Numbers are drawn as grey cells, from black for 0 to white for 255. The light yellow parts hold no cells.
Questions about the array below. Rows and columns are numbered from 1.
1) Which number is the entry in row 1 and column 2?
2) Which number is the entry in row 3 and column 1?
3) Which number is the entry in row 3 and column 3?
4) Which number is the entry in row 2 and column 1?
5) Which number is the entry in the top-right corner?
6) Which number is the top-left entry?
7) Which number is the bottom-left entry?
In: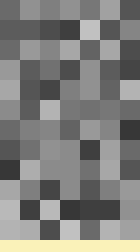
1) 145
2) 106
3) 133
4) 92
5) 85
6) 106
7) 179

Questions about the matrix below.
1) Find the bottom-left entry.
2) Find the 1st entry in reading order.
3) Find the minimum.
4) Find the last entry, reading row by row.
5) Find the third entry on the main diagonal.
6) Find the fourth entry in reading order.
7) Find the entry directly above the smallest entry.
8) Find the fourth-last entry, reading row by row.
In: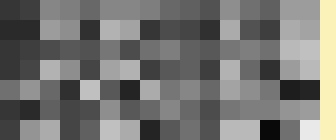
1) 62
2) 54
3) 9
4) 233
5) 76
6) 126
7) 126
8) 185

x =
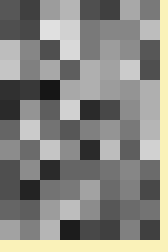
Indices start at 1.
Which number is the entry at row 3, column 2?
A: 134
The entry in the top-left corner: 87
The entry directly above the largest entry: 156
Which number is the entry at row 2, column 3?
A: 224
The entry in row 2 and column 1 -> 79
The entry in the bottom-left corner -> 162
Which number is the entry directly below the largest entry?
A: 79
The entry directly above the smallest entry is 168
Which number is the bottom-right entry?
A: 64
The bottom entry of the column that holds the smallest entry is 181
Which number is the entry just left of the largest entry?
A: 72
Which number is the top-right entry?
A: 121
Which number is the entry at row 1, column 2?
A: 64
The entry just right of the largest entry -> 209
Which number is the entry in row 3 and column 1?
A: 189
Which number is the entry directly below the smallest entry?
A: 94
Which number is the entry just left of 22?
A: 56

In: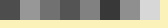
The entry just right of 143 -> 215
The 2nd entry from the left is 151
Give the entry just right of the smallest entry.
143

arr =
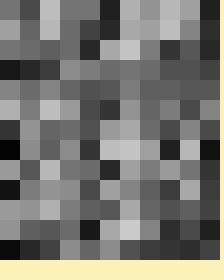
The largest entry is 202
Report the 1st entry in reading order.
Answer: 116
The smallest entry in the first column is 4
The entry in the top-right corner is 32
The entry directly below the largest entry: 81
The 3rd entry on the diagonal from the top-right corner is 53
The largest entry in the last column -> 132
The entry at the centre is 154
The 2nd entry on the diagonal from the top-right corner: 132
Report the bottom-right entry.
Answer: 66
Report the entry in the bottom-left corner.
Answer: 11
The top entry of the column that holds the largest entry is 176
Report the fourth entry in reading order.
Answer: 116
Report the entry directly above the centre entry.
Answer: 53
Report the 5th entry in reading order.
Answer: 116
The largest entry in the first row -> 189
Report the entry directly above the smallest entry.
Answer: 53
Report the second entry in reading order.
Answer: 74
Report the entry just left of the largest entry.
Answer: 168
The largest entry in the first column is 176
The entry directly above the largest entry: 168
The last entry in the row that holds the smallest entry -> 18

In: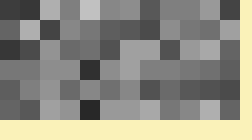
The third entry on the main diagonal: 147
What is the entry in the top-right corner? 68
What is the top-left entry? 61
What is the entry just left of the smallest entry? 147
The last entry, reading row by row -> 100
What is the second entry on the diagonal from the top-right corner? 112
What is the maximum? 193
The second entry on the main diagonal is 175
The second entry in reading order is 55
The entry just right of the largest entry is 135
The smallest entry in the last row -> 40
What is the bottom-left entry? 100
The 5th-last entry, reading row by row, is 168
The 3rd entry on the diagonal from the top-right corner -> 153
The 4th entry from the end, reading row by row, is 119

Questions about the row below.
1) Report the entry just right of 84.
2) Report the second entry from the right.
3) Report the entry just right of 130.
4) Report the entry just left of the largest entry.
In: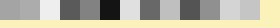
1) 144
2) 212
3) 20
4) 172

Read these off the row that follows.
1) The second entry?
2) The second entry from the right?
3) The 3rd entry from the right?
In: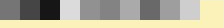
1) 69
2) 158
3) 105
